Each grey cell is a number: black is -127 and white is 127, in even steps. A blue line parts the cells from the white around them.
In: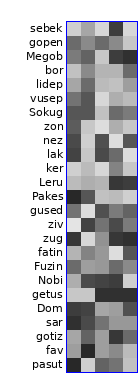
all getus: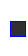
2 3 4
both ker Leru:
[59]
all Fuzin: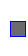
0 3
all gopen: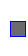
0 2
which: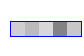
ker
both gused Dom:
[-47]
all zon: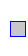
1 4

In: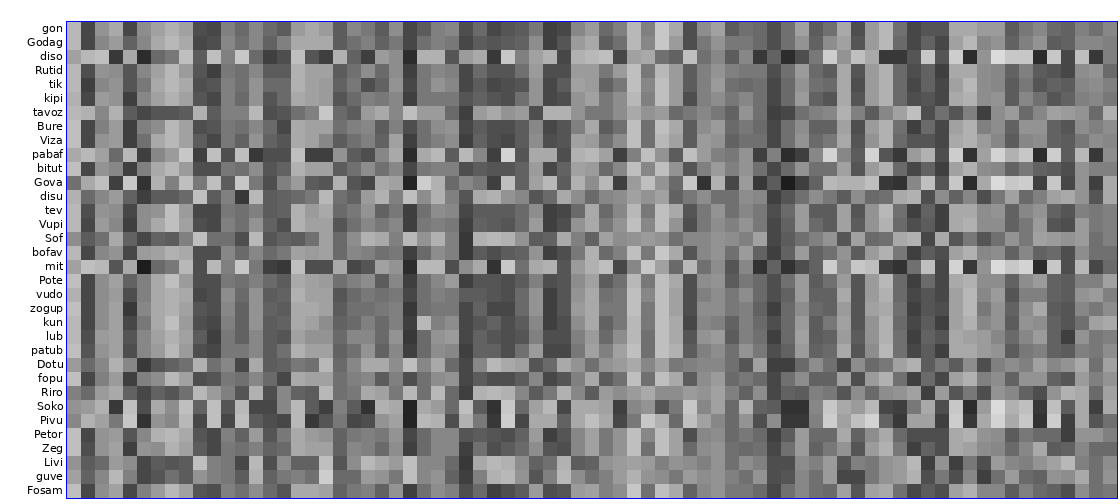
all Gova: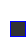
5 45 59
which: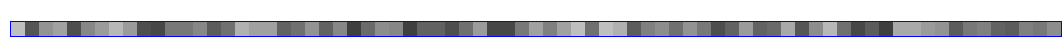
patub
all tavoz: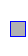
1 3 9 34 35 55 74
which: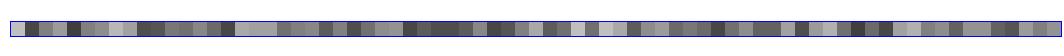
fopu

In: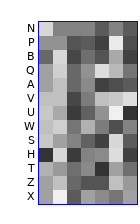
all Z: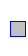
1 5
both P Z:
[-43]
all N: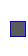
4 6
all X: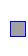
0 3 6
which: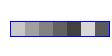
S
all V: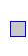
5
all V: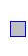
0 1 4

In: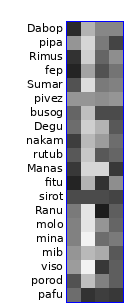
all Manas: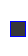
0 3
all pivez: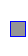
0 1 3
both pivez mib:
[21]
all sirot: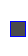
0 1 2

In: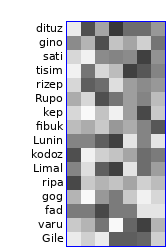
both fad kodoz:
[-4]
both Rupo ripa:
[60]
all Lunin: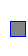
0 1 5
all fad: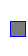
0 1 3 4

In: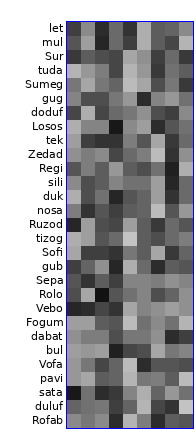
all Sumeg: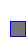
0 2 7
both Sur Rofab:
[-34]
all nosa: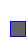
5
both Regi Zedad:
[-2]
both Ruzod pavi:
[-34]

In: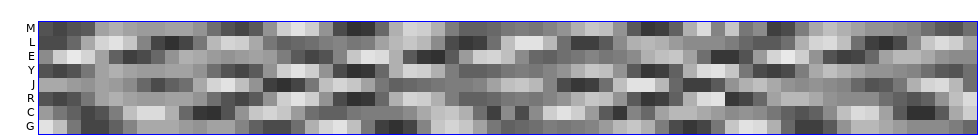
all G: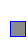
62 63 64
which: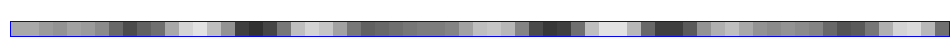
J
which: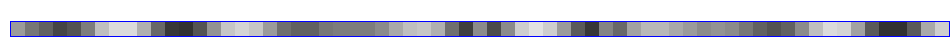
C
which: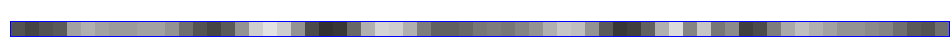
M

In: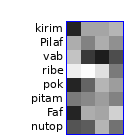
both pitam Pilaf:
[2]
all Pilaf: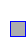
0 2
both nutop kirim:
[53]

